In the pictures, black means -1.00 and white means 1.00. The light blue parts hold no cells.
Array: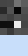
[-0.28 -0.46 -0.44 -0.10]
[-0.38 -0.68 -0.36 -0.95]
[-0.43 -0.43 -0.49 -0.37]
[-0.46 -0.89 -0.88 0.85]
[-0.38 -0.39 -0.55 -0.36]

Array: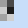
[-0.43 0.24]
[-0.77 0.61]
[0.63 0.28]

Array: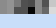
[0.56 0.09 0.15 -0.05 -0.37 -0.41 0.08 -0.36]
[0.71 0.09 0.15 -0.38 -0.37 -0.95 0.08 -0.19]

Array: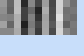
[-0.12 0.19 -0.20 0.48 -0.69 0.07 -0.46 0.23 -0.44 0.65 0.12]
[-0.07 0.12 -0.24 0.50 -0.49 -0.18 -0.72 0.36 -0.40 0.64 -0.11]
[-0.14 0.04 0.00 0.37 -0.50 0.01 -0.60 0.26 -0.38 0.76 -0.08]
[-0.05 0.27 -0.20 0.39 -0.75 -0.04 -0.45 0.29 -0.30 0.61 -0.24]
[-0.08 0.06 0.06 0.33 -0.55 0.04 -0.54 0.30 -0.41 0.67 0.06]

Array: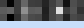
[-0.50 -0.51 -0.97 -0.54 -0.20 -0.51 -0.53 -0.72 -0.50 -0.31 -0.87 -0.39]
[-0.61 -0.27 -0.22 -0.54 0.12 -0.29 -0.26 -0.76 -0.45 0.75 -0.51 -0.35]
[-0.49 -0.37 -1.00 -0.62 -0.18 -0.41 -0.44 -0.73 -0.45 -0.32 -0.74 -0.43]

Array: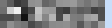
[-0.11 -0.08 -0.29 -0.56 -0.46 0.13 0.16 -0.21 -0.13 0.15 0.18 0.21 0.02 -0.08 0.04]
[-0.39 -0.13 0.62 0.88 -0.65 -0.42 0.54 0.23 0.20 -0.45 -0.54 -0.13 -0.28 -0.22 -0.48]
[-0.38 -0.40 -0.41 -0.25 -0.86 -0.09 0.47 0.06 0.42 -0.43 0.34 -0.02 -0.04 0.25 0.31]
[0.23 -0.22 0.12 -0.03 -0.08 -0.43 -0.27 -0.14 0.08 0.10 0.12 0.01 -0.31 0.02 -0.18]

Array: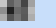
[0.26 0.56 -0.25 -0.05 -0.46]
[0.44 0.12 -0.73 -0.18 -0.28]
[0.36 0.36 -0.34 -0.08 -0.30]

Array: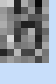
[0.15 0.55 0.63 -0.71 0.34 -0.03 -0.93]
[0.29 0.18 -0.06 -0.73 -0.32 0.17 -0.64]
[-0.06 0.26 0.00 -0.09 0.08 -0.32 -0.30]
[0.23 0.36 0.09 -0.34 -0.75 -0.73 -0.51]
[-0.19 0.17 0.05 -0.52 -0.25 0.37 -0.58]
[0.03 -0.12 0.68 -0.60 0.04 0.21 -0.74]
[0.29 -0.04 0.40 -0.11 -0.03 0.05 -0.59]
[-0.09 -0.71 -0.39 0.45 -0.47 -0.48 0.34]
[-0.01 0.03 0.24 0.08 -0.02 0.06 -0.45]
